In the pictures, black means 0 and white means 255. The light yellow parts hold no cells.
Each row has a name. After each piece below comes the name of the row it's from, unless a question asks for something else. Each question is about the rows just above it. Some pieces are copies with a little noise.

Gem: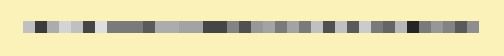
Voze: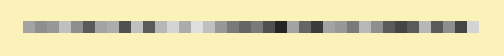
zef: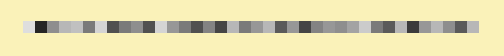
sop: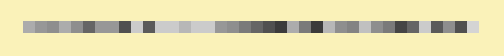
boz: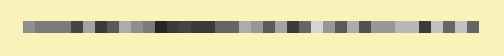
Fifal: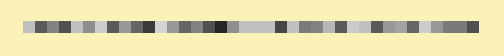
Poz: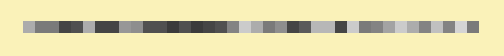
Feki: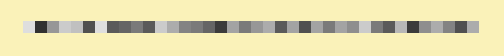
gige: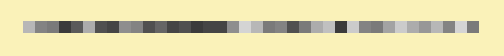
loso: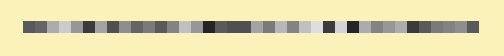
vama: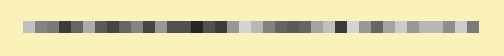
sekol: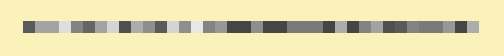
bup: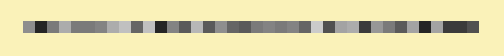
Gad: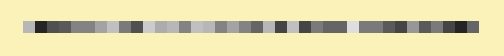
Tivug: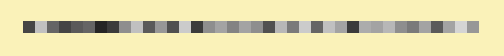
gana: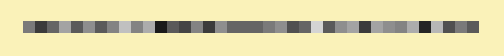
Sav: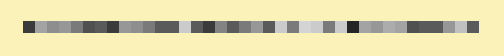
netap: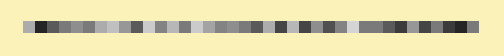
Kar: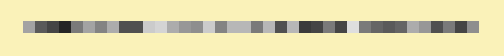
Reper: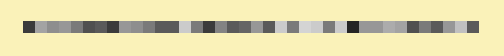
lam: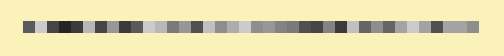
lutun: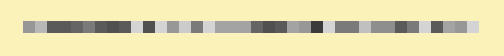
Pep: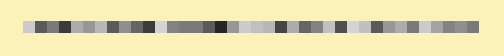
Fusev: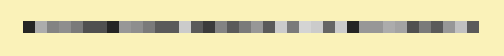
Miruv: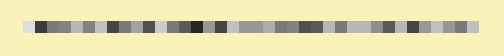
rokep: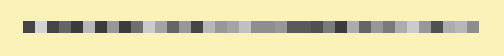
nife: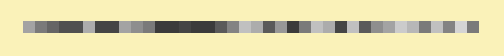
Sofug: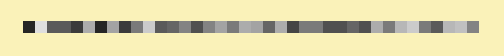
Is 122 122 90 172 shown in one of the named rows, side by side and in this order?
yes
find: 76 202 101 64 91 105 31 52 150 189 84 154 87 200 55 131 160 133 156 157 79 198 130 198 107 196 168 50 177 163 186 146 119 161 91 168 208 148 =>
Tivug
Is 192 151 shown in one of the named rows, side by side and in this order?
yes
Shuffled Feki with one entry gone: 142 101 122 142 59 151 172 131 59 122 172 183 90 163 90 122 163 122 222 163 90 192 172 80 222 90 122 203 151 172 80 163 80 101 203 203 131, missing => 49
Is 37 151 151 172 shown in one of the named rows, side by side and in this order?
yes
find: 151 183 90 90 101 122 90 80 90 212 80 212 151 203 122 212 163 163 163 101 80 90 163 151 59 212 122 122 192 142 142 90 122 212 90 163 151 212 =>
lutun
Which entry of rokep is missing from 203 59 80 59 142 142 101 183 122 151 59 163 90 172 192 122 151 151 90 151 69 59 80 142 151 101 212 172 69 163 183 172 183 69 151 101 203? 111

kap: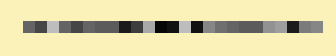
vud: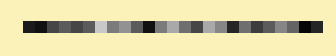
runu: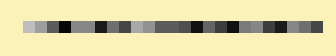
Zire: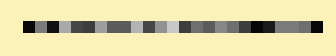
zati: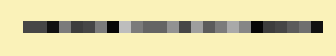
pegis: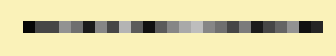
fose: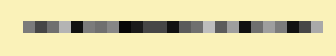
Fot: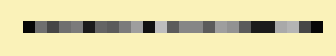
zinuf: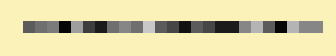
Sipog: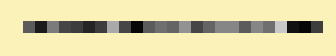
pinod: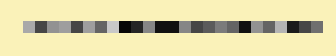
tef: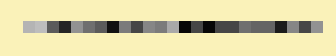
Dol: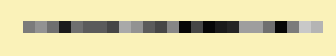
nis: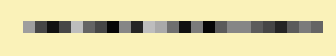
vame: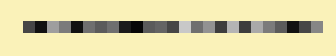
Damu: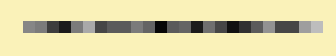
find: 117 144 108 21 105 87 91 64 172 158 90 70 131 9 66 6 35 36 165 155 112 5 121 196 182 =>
Dol
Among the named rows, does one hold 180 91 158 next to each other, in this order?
no
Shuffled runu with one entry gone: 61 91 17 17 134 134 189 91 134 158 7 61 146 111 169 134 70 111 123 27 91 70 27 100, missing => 79
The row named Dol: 123 146 111 27 111 91 91 70 169 146 91 70 134 7 70 7 27 37 158 158 111 7 123 200 180
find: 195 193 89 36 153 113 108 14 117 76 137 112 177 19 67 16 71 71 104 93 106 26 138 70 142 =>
tef
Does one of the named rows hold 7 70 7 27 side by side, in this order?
yes

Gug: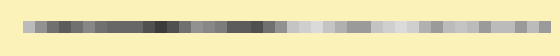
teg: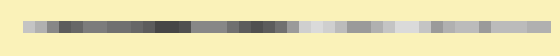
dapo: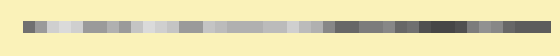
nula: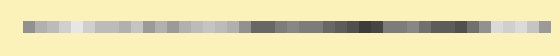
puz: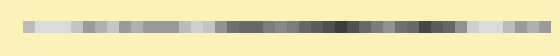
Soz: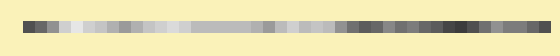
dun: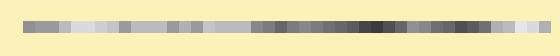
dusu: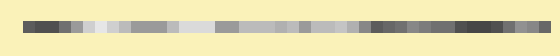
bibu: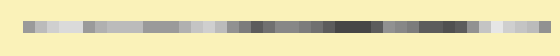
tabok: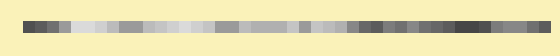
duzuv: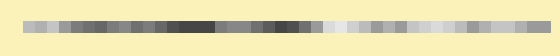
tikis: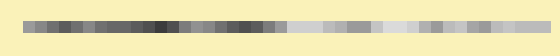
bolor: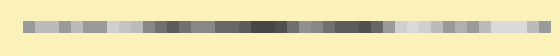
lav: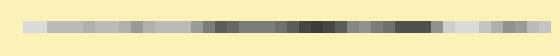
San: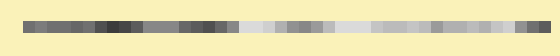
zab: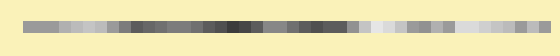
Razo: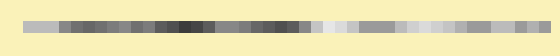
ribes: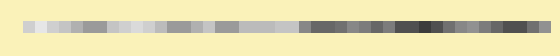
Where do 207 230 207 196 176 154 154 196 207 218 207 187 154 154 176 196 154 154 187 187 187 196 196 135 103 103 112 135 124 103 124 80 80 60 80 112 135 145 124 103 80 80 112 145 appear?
ribes
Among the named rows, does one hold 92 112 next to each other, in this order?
yes
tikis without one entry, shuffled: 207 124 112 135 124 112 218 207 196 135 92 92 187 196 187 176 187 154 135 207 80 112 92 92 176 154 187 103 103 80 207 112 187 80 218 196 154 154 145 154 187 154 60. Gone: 165
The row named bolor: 154 187 187 154 187 154 154 207 196 187 135 112 92 112 135 135 103 103 92 70 70 80 112 145 135 112 92 92 80 103 154 207 218 207 187 154 176 154 187 218 218 218 187 154
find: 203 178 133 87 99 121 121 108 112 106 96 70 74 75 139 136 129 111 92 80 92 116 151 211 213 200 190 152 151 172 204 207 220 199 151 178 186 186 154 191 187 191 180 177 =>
teg

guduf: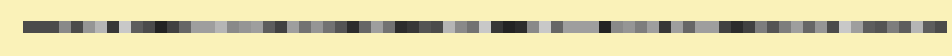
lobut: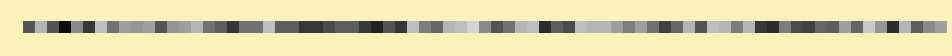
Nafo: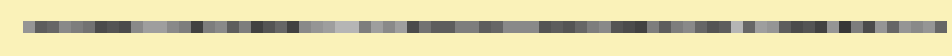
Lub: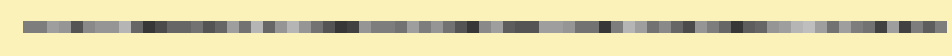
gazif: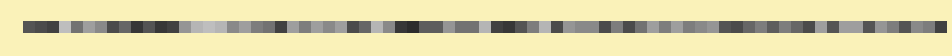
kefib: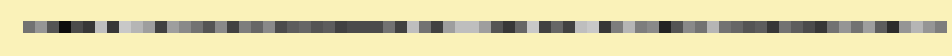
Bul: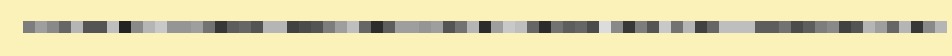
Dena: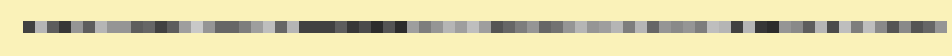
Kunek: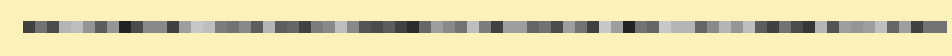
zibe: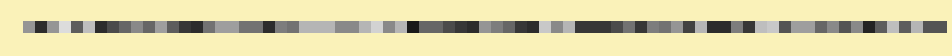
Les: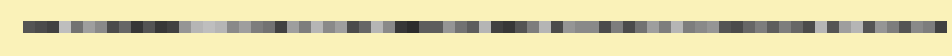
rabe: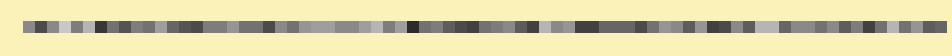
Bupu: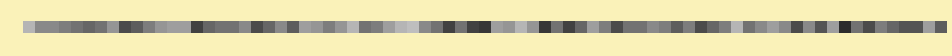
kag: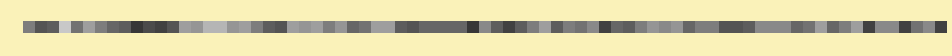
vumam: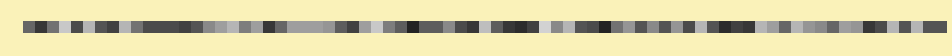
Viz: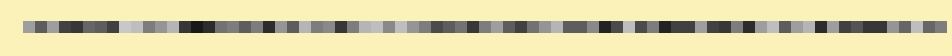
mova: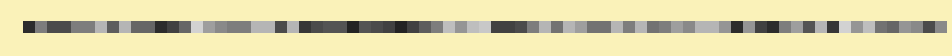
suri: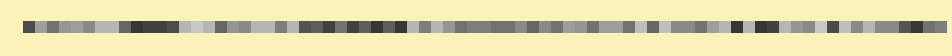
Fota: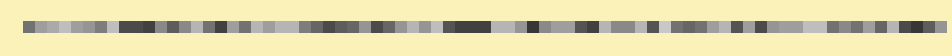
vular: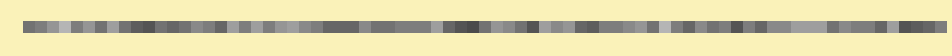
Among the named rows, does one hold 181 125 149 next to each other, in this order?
yes
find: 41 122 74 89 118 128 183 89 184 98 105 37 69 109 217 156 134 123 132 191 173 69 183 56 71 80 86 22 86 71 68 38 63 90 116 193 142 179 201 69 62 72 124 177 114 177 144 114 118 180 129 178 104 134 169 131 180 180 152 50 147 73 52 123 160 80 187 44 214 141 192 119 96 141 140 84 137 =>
mova
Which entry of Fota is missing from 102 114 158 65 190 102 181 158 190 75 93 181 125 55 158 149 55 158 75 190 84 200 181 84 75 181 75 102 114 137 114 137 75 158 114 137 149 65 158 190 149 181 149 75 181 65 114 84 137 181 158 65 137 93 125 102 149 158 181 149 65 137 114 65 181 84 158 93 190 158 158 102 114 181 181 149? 170

